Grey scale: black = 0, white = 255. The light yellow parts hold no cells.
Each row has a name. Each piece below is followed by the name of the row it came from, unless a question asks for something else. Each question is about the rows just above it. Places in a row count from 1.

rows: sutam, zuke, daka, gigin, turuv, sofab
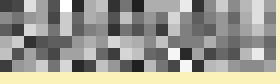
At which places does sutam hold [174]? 8 13 14 15
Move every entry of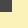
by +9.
[80]

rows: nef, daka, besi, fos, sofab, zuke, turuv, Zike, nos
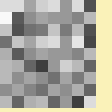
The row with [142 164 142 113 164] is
turuv
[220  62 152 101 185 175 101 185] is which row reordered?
nos
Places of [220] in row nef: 1 2 5 7
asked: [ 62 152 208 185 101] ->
zuke
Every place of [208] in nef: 4
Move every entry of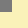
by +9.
[131]

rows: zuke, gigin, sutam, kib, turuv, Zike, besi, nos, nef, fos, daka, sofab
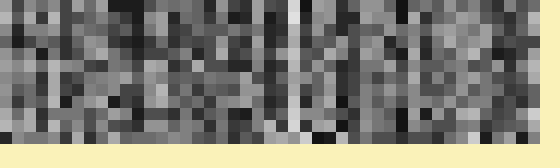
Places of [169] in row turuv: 9 19 28 35
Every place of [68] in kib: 3 17 20 24 44 45
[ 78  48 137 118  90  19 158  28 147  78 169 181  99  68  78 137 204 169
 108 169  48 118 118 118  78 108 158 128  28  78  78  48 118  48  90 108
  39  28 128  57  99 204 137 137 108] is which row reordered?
fos

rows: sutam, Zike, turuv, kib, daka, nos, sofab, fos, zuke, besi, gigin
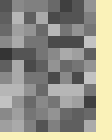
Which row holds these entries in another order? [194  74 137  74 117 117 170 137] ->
sofab
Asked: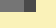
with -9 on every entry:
[108 108  65]
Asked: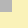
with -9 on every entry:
[173]
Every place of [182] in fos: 1 2 5 6 7
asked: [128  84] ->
gigin
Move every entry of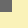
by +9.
[114]
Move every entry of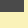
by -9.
[65 65]

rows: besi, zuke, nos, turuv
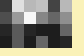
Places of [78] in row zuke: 1
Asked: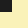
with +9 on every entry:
[38]
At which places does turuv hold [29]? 1 3 5
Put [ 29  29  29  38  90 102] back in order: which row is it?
turuv
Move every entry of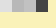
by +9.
[233 193 202  77]
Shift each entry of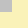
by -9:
[184]

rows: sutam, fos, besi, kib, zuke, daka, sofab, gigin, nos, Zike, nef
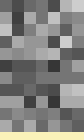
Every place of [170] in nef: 1 3
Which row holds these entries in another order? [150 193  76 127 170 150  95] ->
besi
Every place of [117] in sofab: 4 5 6 7

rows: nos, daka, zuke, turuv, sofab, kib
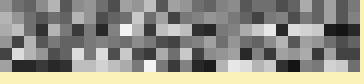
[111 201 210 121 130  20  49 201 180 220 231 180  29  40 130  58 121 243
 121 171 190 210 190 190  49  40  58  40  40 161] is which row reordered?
kib
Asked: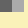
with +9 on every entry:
[108 180]
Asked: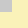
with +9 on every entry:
[210]
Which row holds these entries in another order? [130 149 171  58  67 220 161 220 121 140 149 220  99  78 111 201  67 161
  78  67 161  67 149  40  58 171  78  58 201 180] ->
sofab
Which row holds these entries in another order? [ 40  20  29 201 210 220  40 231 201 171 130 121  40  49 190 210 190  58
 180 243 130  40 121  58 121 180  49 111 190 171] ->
zuke
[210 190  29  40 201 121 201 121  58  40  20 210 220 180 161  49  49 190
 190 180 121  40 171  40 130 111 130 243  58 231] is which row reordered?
kib
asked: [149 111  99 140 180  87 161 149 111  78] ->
turuv

